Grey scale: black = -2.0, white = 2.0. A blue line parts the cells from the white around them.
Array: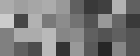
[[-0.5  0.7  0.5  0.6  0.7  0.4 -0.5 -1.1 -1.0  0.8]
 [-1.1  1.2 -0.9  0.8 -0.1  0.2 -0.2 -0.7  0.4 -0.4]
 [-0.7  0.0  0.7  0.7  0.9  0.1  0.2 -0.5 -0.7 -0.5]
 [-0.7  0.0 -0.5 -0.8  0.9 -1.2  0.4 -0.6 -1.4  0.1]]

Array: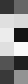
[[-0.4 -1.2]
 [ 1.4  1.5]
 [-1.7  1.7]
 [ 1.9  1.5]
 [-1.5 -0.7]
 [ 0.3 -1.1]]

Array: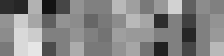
[[ 0.0 -1.3 -1.4  0.8 -1.7 -0.9  0.3  0.0  0.0  0.9  0.5 -0.1  0.4  1.3
  -0.5  0.2]
 [ 0.3  0.3  1.2  0.6 -0.5  0.3  0.2 -0.4 -0.1  0.2  0.9  0.6 -1.3  0.0
  -1.0  0.0]
 [ 0.4  0.2  1.4  1.2  0.0  0.0  0.3  0.0 -0.2  0.5  0.4  0.4  0.0  0.0
  -1.4  0.0]
 [ 0.9 -0.1  1.4  1.6 -0.8  0.0  0.7 -0.1 -0.1  0.3  0.6 -0.2 -1.5  0.0
  -0.9  0.0]]

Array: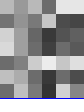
[[ 1.6  0.9  0.4  0.9 -0.3  1.6]
 [-0.9 -0.2  0.3 -0.1  1.1 -0.8]
 [-0.5  1.3  0.5 -0.4 -1.1 -0.7]
 [-0.6  1.4  0.5 -0.3 -1.0 -0.3]
 [ 1.5 -0.3  0.0  1.2  1.7  1.1]
 [-0.8  1.0  0.7 -0.3 -1.1 -0.3]
 [ 0.1 -0.3  1.0 -0.1 -1.2  1.3]]

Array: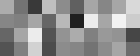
[[ 1.4  0.7 -0.2 -1.1  1.0  0.2 -0.5  0.6  0.1  0.6]
 [ 1.2  0.1  0.0  0.6 -0.4  0.9 -1.5  1.7  0.6  1.8]
 [-0.9 -0.4  0.6  1.7 -0.7  0.3  0.7  0.0  0.4  0.3]
 [-0.3 -0.7  0.0  1.3 -0.8  0.2  0.1 -0.2  0.2  0.6]]

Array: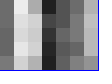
[[ 0.8 -0.3  1.7  0.7 -1.5 -0.7 -0.3]
 [ 1.0 -0.3  1.5  1.3 -0.9 -0.7 -0.1]
 [ 0.9 -0.4  1.4  1.2 -1.2 -0.4 -0.1]
 [ 0.9 -0.4  1.6  1.3 -1.4 -0.6 -0.4]
 [ 0.3 -0.1  1.3  0.8 -1.5 -0.5  0.0]]

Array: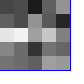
[[ 0.3 -0.9 -0.8 -1.6 -0.5]
 [-1.4 -0.5 -0.8  0.3 -0.6]
 [ 0.0  1.6  1.8  0.5  1.1]
 [-0.4  0.1 -0.3 -1.2 -0.2]
 [ 0.4 -0.2 -0.3 -0.5  0.5]]
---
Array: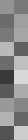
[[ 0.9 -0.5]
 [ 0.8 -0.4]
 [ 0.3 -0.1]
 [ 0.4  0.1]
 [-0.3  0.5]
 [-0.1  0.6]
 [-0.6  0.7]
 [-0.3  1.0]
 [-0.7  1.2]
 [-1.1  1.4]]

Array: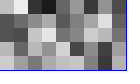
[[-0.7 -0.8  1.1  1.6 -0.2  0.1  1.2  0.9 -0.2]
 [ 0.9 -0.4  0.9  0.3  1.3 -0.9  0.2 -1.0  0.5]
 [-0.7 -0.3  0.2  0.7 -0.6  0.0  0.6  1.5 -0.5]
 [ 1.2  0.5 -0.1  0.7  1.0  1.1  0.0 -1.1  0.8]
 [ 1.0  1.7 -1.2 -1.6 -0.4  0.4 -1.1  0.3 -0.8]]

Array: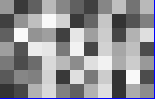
[[ 0.4 -1.1 -0.5  0.9  0.1 -0.5 -1.0  0.1  1.0 -0.2  0.9]
 [-1.2 -0.9  0.8  1.4  0.0 -0.5  0.8  1.5 -1.2  0.7  0.2]
 [-0.1 -0.8 -0.3  1.4  0.9  0.2  1.5  1.8  0.7  1.2  0.4]
 [ 0.5 -0.7  1.7  1.6 -0.1  1.8 -0.9  1.3  0.6  1.0 -0.8]
 [-0.6  0.1  0.0  1.3 -1.1  1.5 -0.1  1.2 -1.2  1.9 -0.8]
 [-1.0  0.3  1.0  1.9  1.3 -1.1 -0.4  1.1 -1.2 -0.7  0.0]
 [-0.5  1.9  0.3  0.5 -1.0  1.6  0.5  1.2 -0.9  0.8  1.5]]

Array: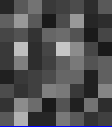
[[-0.8 -1.2 -1.0  0.0 -0.1 -1.1 -1.5  0.1]
 [-1.5 -1.1 -1.0 -0.8 -0.4 -0.4 -1.5 -0.5]
 [-0.9 -0.7 -1.2 -0.4 -0.3 -0.7 -1.6 -0.9]
 [-1.4 -0.6 -0.2 -1.1 -1.0 -0.8 -1.3 -0.6]
 [-1.1  0.0 -1.3 -1.0 -0.5 -0.1 -0.7 -0.5]
 [-1.2  0.2 -0.3 -1.6 -0.7 -1.5 -0.2 -1.3]
 [-0.5  0.4 -0.6 -1.6 -0.8  0.4 -1.4 -1.3]
 [-0.6  0.8 -1.4 -1.4 -0.1 -0.6 -1.2 -1.0]
 [-1.1  1.0 -1.3 -0.9  1.1  0.2 -0.9 -1.6]]

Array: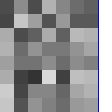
[[ 0.7 -1.0 -1.2  1.4 -1.0  1.0  0.9]
 [ 1.2 -0.9  0.1  0.1 -0.4  0.6  0.8]
 [ 0.7 -0.8 -0.5  0.7 -0.5  0.9  0.8]
 [ 1.1 -0.7  0.3  0.0 -0.3  0.4  0.5]
 [ 0.8 -0.3  0.3 -0.1 -0.1  0.3  0.6]
 [ 0.5 -0.2 -0.2  0.2 -0.3  0.2  0.0]
 [-0.8  0.2 -0.8  0.8  0.1 -0.3 -0.5]
 [-0.9  1.1  0.5 -0.7  0.4 -0.6 -0.6]]

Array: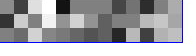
[[ 0.2 -1.0  1.5  2.0 -1.7  0.0  0.0  0.0 -0.9 -0.2 -1.3  0.0  0.7]
 [ 0.0 -0.3  1.3  0.1 -0.1 -0.4 -0.7 -0.5 -1.4  0.9 -1.0  0.8  1.0]
 [-1.2  1.2  0.0  1.8  0.3  1.3  0.3 -0.5  0.0  0.0  0.9  1.1  0.6]]
